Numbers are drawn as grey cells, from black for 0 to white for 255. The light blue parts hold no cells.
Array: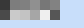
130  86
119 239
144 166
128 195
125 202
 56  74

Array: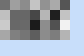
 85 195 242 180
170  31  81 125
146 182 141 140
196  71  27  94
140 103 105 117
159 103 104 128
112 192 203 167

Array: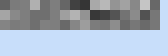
104 119 119
197  82 106
136 139 119
162 115 105
148  84 141
184  66 118
169  56 124
 53 147 157
 65 179 134
102 159 105
126 126 126
111 111 128
176 111 111
126 126 126
123 137 123
 99 165 132

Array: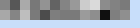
122 143
130 127
140  16
218 142
204 155
153 122
132 122
 99 126
147  76
120 122
170 190
 87 133
134 168

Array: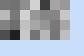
152 199 166 190
165 134 121 118
 61 133 149 183
210 151 166 116
142 210 192 200
114 120 110  32
118 185 130  78

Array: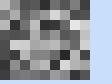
 63  81 207 193 208  68 164  84
126  76 230  99 103 183 179  53
 85 167 103  87 141  40 215 136
111 214  56 147 185 106  52 155
 47 152  49 111 175 132 185 102
 88 128 189 173 167 131 166 115
 81  95 114  85 205 184  83 122
141 172  51  80 208  60 142 114
190 123 184  85  77  76  53  62
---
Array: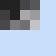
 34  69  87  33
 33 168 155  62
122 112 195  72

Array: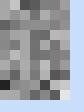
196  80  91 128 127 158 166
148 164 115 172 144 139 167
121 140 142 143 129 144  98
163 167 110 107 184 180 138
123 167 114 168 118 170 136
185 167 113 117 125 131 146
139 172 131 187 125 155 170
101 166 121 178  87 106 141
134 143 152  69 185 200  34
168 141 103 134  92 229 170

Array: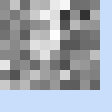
196 109 184 179 233 246 110 112 128 138
122 156 203 241 222  53 144  49 179 145
152 116 141 151 229  83 185 151 148 106
141  94 190 183 253 152  97 109 120 114
137 156 224 215 221  88  88 108 109 158
135  99 181 225 150 109 139 142 190 135
127 139 106 159 111  79 158 151 132 229
 83 158 195 160 146 211 107 134 128 119
162 184 133 123 152  95  93 145 100 201

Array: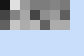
224 154 125 125 132 122  20
131 167  69 143 155  95  68
197 172 183  98 172 171  97

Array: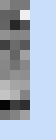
120 121 147
 96 239  98
 39  80 100
132 135 145
107  88  64
101 161 139
115 135 135
145 142 134
165 162 184
179 131 196
 60  46   5
131 160 115

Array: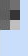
112  96
 53  93
191 106
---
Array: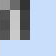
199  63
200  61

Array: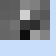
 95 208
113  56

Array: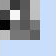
246  92
111  86

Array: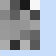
 95 156
148 150

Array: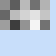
188 211
 61 147

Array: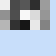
 78 248
 49  22
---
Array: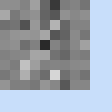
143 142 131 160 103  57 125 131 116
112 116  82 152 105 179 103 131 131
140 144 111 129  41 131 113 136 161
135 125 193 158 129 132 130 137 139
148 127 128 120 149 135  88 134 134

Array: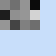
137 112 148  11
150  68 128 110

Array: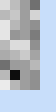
220 189 158 112
229 183 158 144
185 220 219 144
112 156 158 184
235 183 158 144

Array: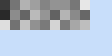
 59 117 178 159 132 147 146 119 231
222 114 195 145 122 212 123 167 190

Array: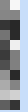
137 247
 53  40
 74 239
 79 128
171 132
 95  52

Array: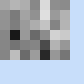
167 181 174 136 218 142 139
146 126 155 173 195 132 180
134 116 129 133  75 179 151

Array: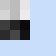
199 188 229
 61  35  10
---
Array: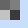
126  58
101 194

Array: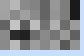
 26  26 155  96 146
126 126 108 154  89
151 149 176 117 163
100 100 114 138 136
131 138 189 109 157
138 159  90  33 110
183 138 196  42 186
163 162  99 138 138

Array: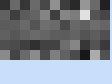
 33  70 101  80  58  81
106  83 109  93  84 171
150 224  96  84  55  24
 41 124 104  99 134  75
 61 134  74  92 109  97
144  62 106  93  66 126
 72 132 111 101  66  75
106  99  84 106  48 139
 54  91 105  97  64 106
105  62  93  87  75  68
 48  97  91  96  79 137

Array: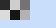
115 178
206  21
 42 219

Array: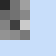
160 136 203 121
115 114  63 139
 39 103 131 147

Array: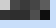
 92  14
 69  78
 58  47
 71  46
206  49

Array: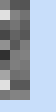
 84 114  95  87 124 129 120 115  88 129
 86 131 116  99  89 124 126 111  89 131
129 224 102  71 145  48 102 165 224 120
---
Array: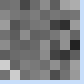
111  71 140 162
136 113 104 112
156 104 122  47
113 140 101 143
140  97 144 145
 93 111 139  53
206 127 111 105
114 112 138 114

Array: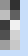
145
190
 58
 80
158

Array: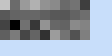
196 154 146 106  62
 88 102  96  87 110
 67 113 147  99 131
 95  70  49 115 127

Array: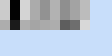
205 213 147 143 188
203 212 146 143 188
173 175 170  94 216

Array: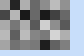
167 175 141 145
 70  25  26 104
170 174 207  89
185 187 122 175
164 129  30 127

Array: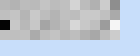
184 188 196 192 188 204
191 181 189 192 201 192
  4 184 165 189 200 156
193 193 189 184 177 189
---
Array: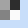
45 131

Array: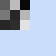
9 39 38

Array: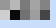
131 157

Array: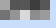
87 141

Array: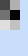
176 114

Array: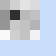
219 185 201 249
